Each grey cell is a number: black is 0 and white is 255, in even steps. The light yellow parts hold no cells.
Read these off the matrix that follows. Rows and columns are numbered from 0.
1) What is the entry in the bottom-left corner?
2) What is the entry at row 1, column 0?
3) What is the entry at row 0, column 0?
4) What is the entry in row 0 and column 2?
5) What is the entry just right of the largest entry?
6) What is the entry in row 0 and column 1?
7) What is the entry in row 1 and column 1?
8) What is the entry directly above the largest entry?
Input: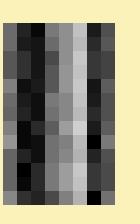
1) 135
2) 107
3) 107
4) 8
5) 27
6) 35
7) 27
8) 185

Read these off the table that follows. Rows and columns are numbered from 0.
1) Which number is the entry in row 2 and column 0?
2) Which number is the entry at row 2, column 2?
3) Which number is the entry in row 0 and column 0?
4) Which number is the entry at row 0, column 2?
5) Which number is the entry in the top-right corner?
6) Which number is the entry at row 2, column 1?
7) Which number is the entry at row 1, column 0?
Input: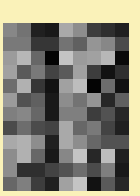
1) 155
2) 103
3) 135
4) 32
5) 32
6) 183
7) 121

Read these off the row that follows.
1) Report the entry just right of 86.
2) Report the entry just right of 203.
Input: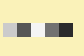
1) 244
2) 86

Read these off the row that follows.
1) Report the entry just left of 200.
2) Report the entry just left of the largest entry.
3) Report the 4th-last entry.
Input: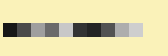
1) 106
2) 173
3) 36

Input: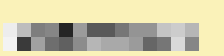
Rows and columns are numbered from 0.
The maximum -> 243
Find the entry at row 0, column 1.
189
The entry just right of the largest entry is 58
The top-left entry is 237
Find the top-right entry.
182
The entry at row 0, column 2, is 126
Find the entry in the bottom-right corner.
134

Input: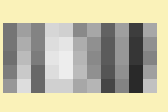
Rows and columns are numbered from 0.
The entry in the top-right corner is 167
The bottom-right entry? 193
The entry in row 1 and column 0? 117
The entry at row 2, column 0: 111
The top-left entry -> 117
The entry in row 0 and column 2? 131
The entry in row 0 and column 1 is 159
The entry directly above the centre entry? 173
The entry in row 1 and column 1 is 173
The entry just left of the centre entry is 237
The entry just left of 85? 144
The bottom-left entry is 151
